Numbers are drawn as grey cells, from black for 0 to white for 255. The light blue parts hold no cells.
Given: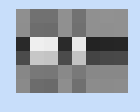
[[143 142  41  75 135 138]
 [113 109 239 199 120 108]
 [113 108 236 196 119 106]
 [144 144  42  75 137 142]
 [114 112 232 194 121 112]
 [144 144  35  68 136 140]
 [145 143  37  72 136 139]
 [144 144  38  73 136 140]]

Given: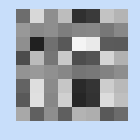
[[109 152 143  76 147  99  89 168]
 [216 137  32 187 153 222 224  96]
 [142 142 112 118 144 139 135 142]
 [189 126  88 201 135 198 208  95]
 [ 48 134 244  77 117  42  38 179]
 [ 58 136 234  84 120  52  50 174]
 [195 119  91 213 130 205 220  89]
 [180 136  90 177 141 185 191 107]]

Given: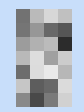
[[114 117 156 185 109 198 137]
 [186 151 177 221 220  93  73]
 [215 104 187 160 233 104 122]
 [192  86  44 204 183 219 209]]

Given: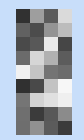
[[ 49  97  74 107 241  48 117 111 110]
 [158  76  88 214 196  73 211  59 145]
 [ 91 148 234 177 116 195 224  88  91]
 [218 188  70  92 108 247 239 139  59]]

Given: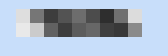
[[222 233]
 [118 203]
 [ 61  97]
 [ 83  61]
 [109  92]
 [ 76 103]
 [ 46  63]
 [112  56]
 [220 138]]

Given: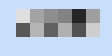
[[223  88]
 [163 180]
 [142  96]
 [130 176]
 [ 37  82]
 [159 206]]
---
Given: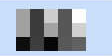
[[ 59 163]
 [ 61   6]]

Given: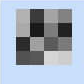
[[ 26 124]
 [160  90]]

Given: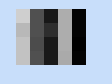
[[80 46]
 [76 25]]

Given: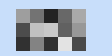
[[193 200]
 [131  48]]

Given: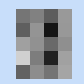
[[148  21]
 [145 105]]

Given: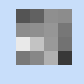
[[143 150]
 [195 153]]

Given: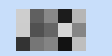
[[ 81 101]
 [118 132]]

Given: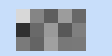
[[105 154]
 [100 160]]
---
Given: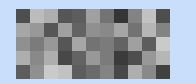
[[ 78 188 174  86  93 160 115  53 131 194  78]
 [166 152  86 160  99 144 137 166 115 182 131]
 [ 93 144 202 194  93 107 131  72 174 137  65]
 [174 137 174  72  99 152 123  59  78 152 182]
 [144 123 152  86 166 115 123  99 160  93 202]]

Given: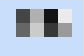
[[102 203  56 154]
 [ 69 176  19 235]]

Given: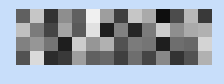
[[ 82 218  44  57 158  96 104  63 110  69 136  51  82 177]
 [ 96 198  51 142  96 240 158  63 198 170  14  76 184  57]
 [129 150 117  30 204 150 177  82 123 117  30 110 104 212]
 [192 123  69 164  90 225  30 129  38 123 204 142 170 177]]

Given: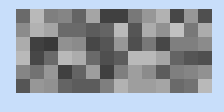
[[106 185 127 133 100 165  64  64 120 151 178  71 151  79]
 [139 178 165 106 106  92 100 185  85 172 145 193 120 172]
 [ 85 151 145 100  92  92 127 178 158 158 165 106 114 185]
 [133 114 151  64 100 158  64 127 158 139  92 127 133 145]
 [185  71 106 185 172 106  79  92 185 185 165 100  85  79]
 [172  64  57 145 139  71  85 151  79 120  71 127 127 139]]

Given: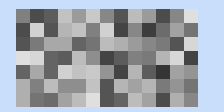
[[223 215 100  92 188 142  68  92 128 122 181 215  68]
 [ 76 209  84 181 194 128 209  68 135  61 108 162 116]
 [100 168 100 209 194 201 148  68 181  92  53 162 148]
 [175 128 188 142 142 194  84 181 162 181 122 148 116]
 [ 84 122 168 168 100 116 188 175 155 135 122  84 215]
 [175 116 108 162 188 223  84 100 188 162  76 175 135]
 [128  76  92 194 155 201 135  84 188 155  76 135 223]]

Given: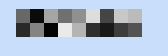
[[ 41 132   4 234 180  47  25  61  83]
 [104  11 165 112 144 221  69 200 187]]

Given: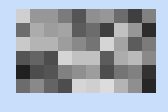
[[201 180 180 157 137 116 213 164  92 123]
 [108 172 157 164  92 108  63 193 151  44]
 [207 151 151 123  84 143 151 108  63 129]
 [108 137 100  77 213 207 220 180 143  38]
 [ 84 100  77 213 193 193  92 172 186 137]
 [ 32  77  84 129 143 157  77 116 129  50]]
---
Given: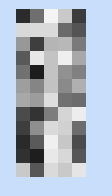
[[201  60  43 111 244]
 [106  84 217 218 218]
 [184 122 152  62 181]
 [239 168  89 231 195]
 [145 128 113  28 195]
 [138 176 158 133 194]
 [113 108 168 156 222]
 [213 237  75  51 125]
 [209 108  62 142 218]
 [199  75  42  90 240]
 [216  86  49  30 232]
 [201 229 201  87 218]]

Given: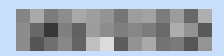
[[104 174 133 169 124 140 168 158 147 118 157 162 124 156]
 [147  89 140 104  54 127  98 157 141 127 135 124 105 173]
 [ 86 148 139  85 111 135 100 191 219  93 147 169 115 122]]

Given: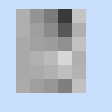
[[ 57 196 174 148 123]
 [ 87 175 175 159 139]
 [144 193 170 161 157]
 [215 175 169 176 187]
 [190 179 169 171 177]
 [127 192 171 159 150]]

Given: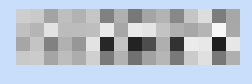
[[125 167 206 202 163 190 178 198 129 176 120 165 179 136 197 221]
 [247 168 192 181 226 188 188 190 233 167 233 228 195 176 167 181]
 [ 31 231 166 196 129 177 151 227  39 195  35  77 175  50 235 232]
 [120 175 201 203 165 189 173 208 122 178 113 162 182 121 203 224]]

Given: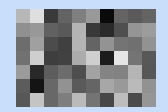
[[ 90 100 183 223  58  99 127 153  10 100]
 [149 156 144 152  97  89 180  56  42  79]
 [112 146 109 160  76  64 180 100 147 116]
 [116  88 113 207  62  65 172 207  28 229]
 [181  87 155  41  93 108  78 163 132 130]
 [186 146  92  20 104 146  90 101 167 153]
 [ 75 150  87 196 104 126 186 116  71 189]]

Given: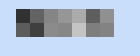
[[ 94 144  49  99 133 150 171]
 [126 131  92  63 139 135 196]]
